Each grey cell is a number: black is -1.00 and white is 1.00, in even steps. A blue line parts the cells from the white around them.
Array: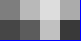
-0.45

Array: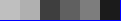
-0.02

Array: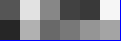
-0.55

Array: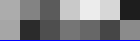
0.85

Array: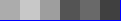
-0.18

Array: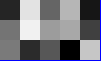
-0.83

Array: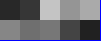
0.33

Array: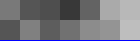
-0.22
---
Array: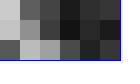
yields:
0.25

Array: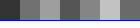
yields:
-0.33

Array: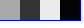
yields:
0.32

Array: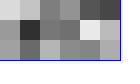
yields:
0.42

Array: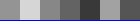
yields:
-0.22

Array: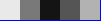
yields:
-0.05

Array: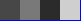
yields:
-0.44

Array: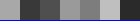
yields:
0.21

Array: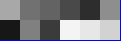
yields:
-0.54
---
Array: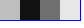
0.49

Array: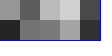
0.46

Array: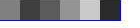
0.16

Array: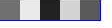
0.66

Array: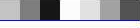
0.76

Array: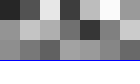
0.81

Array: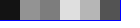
0.43

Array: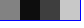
0.02
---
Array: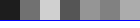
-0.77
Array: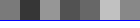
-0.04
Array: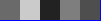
-0.17
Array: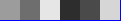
0.22
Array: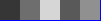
-0.58
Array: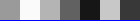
0.21
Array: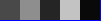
-0.43
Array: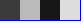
-0.54
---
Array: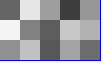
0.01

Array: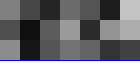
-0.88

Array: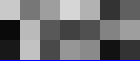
0.46

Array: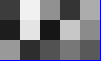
0.79

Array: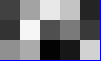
0.93

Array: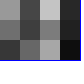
-0.51

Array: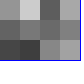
-0.06
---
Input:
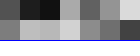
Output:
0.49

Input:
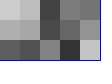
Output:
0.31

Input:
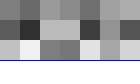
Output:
-0.62

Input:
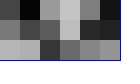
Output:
-0.46

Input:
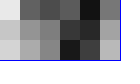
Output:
0.16

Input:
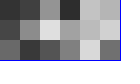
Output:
0.10
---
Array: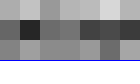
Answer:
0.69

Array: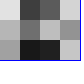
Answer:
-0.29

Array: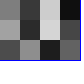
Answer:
0.61

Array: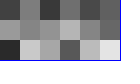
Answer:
-0.43

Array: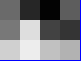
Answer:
-0.98

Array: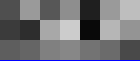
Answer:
0.21
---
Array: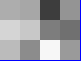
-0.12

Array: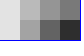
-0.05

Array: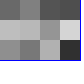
0.67

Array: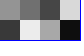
0.70

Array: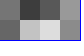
0.20

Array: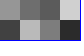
0.63

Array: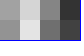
-0.60

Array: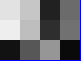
-0.11

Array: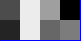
-1.00
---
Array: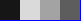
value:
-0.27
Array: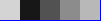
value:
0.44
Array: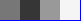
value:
0.92
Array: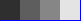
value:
0.79
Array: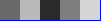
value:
0.67
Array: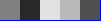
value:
-0.37
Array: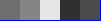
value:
-0.42
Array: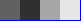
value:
0.80
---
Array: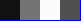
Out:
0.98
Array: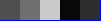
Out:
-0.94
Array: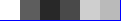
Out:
0.62
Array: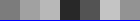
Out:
0.54
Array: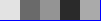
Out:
-0.67
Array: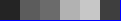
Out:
0.56
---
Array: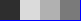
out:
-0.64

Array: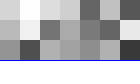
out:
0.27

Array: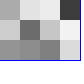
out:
0.16

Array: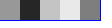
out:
-0.70

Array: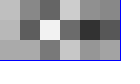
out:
-0.05

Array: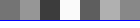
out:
0.96

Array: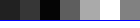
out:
-0.26

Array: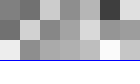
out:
0.38
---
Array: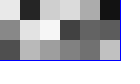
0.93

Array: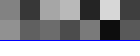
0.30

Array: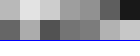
0.61

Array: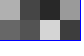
-0.69

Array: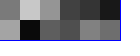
0.17

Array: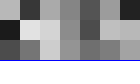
0.66

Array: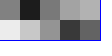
-0.05

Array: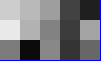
0.02
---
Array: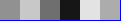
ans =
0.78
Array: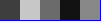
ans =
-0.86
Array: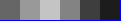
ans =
-0.51
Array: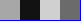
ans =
0.63
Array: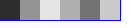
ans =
-0.10
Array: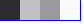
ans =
0.21
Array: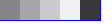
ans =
0.88
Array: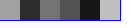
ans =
-0.82
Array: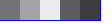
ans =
-0.27
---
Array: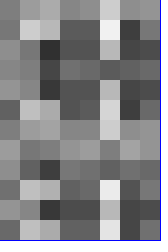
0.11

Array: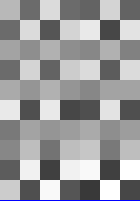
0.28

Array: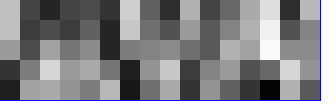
0.21

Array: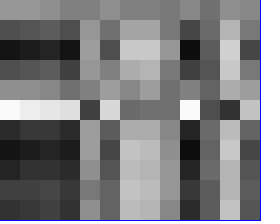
-0.84

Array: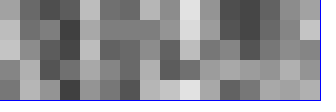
0.54

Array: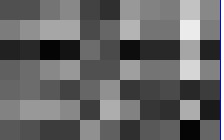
-0.74

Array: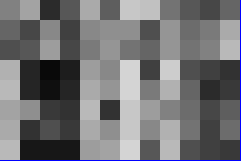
-0.38

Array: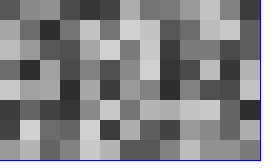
0.47
